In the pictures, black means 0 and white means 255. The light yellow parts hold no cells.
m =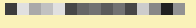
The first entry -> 60
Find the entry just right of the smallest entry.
146
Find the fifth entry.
224
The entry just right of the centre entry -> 91

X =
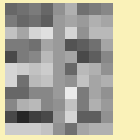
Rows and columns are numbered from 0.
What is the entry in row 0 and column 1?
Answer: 112
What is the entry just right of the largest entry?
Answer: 123
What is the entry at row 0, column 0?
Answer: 103
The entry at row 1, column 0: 123
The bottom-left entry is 204
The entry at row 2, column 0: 194
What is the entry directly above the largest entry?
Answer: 145
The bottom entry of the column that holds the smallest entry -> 204
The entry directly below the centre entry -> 154
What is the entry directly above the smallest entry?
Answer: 176
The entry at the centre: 154
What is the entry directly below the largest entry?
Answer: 194
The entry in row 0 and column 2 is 123
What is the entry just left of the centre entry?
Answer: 204
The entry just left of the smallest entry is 73
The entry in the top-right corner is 135
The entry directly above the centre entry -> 154
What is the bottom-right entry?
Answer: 176
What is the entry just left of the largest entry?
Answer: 154
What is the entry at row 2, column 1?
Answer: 165
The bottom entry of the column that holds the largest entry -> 112

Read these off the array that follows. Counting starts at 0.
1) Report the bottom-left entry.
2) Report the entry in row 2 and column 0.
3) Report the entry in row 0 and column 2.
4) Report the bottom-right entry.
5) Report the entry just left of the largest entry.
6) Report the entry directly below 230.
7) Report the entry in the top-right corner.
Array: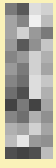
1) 79
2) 164
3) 221
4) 188
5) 133
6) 67
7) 209

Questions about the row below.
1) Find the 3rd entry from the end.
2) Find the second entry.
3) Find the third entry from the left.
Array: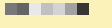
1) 211
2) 100
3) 232
